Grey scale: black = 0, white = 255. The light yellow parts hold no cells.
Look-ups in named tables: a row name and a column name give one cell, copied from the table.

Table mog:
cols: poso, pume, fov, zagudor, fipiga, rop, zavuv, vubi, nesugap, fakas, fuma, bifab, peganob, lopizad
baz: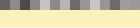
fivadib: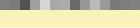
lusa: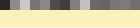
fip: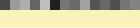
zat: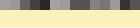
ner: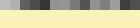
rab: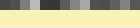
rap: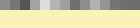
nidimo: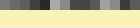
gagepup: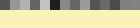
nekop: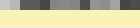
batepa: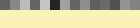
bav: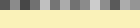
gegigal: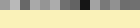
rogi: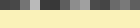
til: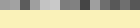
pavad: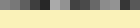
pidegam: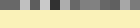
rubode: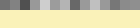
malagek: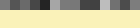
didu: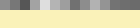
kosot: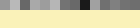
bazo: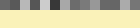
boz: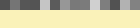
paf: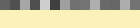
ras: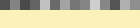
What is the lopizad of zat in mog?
86
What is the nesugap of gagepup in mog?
155
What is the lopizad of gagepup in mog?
131
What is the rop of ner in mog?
146
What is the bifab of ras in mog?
85
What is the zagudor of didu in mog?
163
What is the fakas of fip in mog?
84
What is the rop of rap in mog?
180
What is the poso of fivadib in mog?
127
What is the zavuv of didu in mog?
158
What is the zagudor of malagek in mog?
71
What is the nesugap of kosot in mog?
26
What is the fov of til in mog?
92
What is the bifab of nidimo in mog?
138

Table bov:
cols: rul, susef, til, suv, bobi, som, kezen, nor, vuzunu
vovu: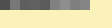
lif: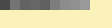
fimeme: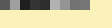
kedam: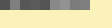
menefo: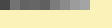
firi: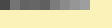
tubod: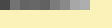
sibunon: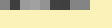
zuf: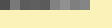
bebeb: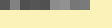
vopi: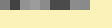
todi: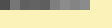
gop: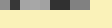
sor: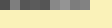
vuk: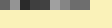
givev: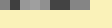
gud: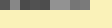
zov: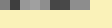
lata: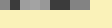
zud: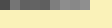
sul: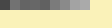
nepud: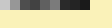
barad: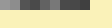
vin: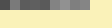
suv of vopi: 156
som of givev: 68
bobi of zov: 142
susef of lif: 116
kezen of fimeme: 148
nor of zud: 136
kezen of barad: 74
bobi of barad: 98
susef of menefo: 115
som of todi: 126
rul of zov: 126
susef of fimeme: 159
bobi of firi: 96
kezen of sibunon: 64
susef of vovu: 120
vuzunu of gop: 129

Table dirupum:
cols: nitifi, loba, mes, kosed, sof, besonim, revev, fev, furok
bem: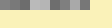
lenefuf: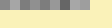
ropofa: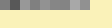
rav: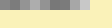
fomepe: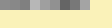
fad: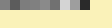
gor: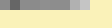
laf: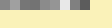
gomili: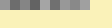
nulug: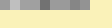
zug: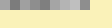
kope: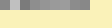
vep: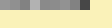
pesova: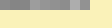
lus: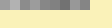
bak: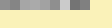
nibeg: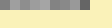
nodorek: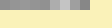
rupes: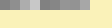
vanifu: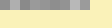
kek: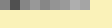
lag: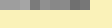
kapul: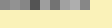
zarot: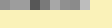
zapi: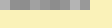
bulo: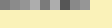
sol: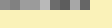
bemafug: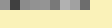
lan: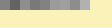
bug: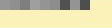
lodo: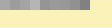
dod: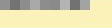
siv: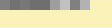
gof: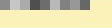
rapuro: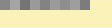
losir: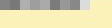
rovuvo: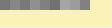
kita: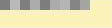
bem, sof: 181
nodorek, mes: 152
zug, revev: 180
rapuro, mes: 116
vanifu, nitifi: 144
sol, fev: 167
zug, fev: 191
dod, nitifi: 145
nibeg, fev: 153
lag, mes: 165
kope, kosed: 142
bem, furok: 119
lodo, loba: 157
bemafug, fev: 161

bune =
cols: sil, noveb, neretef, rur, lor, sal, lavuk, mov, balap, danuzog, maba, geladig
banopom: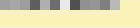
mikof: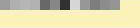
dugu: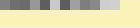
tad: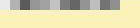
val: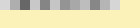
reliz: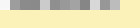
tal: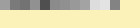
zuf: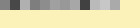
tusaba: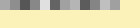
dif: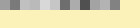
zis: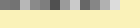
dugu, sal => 201
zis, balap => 103
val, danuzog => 135
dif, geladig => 130
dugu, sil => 129
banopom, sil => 160

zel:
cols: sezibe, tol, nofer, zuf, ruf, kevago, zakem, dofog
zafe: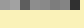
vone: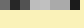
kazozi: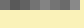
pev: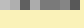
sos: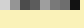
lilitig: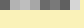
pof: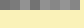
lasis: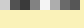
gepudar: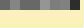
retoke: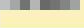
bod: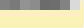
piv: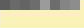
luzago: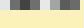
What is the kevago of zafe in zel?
125
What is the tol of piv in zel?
106
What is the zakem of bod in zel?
131
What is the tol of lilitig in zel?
179
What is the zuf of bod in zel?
140
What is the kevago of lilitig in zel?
121
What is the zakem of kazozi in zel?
107
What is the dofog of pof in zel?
134
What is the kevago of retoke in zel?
115
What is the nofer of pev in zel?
96
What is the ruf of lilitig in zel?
107
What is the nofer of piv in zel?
100
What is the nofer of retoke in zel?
115
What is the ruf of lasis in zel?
244
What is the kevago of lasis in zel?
173
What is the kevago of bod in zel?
110
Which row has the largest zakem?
vone

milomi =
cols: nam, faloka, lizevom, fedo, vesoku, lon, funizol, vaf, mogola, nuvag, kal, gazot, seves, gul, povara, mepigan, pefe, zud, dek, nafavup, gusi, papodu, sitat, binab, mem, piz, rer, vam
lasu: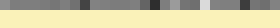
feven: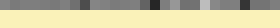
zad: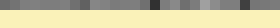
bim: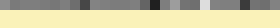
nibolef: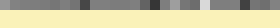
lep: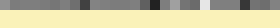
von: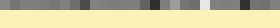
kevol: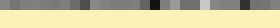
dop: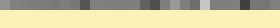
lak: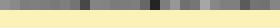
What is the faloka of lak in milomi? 137
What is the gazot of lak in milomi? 123
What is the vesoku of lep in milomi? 123
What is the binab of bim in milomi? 127
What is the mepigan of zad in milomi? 49
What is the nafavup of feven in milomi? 114
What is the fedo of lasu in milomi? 126
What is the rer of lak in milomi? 114
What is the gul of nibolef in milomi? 127
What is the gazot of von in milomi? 124
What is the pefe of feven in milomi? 126
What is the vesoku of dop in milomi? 123
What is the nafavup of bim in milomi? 111
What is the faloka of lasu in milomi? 125
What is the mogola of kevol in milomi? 78
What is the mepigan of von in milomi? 48
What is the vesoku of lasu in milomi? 123
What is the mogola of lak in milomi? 72
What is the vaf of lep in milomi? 111
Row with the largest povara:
zad

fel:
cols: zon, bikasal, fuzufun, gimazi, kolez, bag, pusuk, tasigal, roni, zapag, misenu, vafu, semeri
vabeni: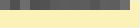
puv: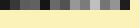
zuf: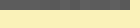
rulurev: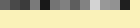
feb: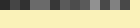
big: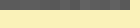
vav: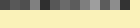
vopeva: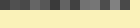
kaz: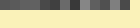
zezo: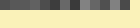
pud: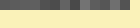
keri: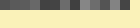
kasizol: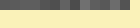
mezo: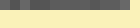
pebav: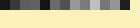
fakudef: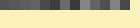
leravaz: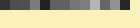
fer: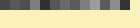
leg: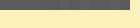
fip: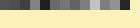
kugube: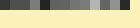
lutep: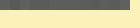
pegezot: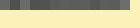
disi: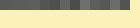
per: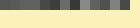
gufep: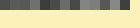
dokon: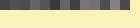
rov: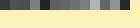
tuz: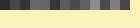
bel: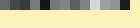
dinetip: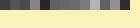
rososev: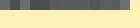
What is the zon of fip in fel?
83
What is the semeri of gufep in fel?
63
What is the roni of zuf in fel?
95
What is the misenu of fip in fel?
126
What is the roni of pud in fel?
115
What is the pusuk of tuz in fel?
91
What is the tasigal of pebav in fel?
153
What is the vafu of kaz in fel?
127
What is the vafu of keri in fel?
131
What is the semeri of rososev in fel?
111
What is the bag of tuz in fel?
55
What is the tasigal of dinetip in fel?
107
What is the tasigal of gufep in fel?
73
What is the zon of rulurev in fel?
98
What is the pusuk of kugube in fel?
99

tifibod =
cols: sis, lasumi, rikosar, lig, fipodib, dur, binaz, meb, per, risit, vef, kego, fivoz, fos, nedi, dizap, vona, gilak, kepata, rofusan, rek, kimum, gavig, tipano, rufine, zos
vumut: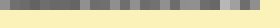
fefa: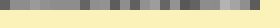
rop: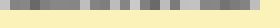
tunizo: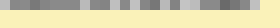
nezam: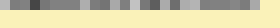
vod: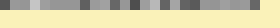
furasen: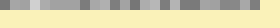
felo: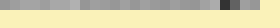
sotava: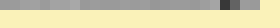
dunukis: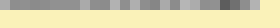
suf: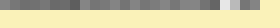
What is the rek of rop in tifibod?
134
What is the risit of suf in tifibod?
117
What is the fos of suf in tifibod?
132
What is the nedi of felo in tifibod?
160
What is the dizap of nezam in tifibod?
94
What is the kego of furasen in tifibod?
126
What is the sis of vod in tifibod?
86
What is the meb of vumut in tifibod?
101
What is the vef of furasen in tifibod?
176
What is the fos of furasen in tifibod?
118
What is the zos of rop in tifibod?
189
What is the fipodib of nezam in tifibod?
119

